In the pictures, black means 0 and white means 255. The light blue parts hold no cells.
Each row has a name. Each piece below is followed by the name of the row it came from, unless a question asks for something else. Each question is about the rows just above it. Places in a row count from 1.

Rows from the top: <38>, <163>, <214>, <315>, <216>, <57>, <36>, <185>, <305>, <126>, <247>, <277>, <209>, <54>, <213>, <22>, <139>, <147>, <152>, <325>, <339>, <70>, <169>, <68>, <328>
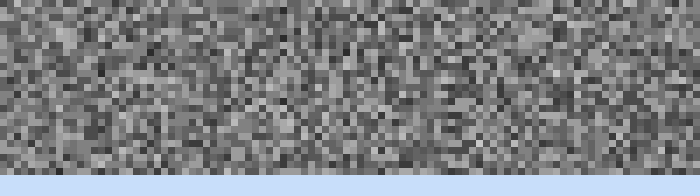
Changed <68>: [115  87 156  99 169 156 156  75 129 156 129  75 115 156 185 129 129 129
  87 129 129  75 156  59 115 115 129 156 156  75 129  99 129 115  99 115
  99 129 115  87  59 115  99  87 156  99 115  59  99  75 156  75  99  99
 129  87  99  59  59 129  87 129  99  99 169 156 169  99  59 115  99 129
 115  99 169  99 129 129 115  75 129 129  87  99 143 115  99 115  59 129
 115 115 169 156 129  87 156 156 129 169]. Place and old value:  85, [156]
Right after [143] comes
[75]
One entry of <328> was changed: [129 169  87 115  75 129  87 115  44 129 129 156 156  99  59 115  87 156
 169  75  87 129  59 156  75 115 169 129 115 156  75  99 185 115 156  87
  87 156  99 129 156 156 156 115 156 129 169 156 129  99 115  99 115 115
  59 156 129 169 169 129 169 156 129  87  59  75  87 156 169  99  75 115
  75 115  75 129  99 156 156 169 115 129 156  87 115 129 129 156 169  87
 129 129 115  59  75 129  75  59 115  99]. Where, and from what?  72, [129]
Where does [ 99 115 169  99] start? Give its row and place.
<185>, 56

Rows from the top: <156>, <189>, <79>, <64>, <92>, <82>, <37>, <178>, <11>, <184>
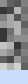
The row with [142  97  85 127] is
<156>
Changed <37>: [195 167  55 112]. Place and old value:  2, [179]
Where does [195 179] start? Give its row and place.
<37>, 1
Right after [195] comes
[179]

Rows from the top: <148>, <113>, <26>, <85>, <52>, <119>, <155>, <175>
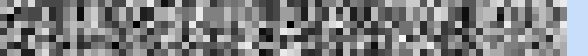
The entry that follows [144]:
[128]
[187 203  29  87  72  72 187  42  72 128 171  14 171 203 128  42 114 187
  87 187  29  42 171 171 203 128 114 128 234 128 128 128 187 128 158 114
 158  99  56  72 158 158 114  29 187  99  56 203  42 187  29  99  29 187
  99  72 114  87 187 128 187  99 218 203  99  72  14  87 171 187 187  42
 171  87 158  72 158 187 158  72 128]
<113>
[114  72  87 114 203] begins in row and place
<148>, 52

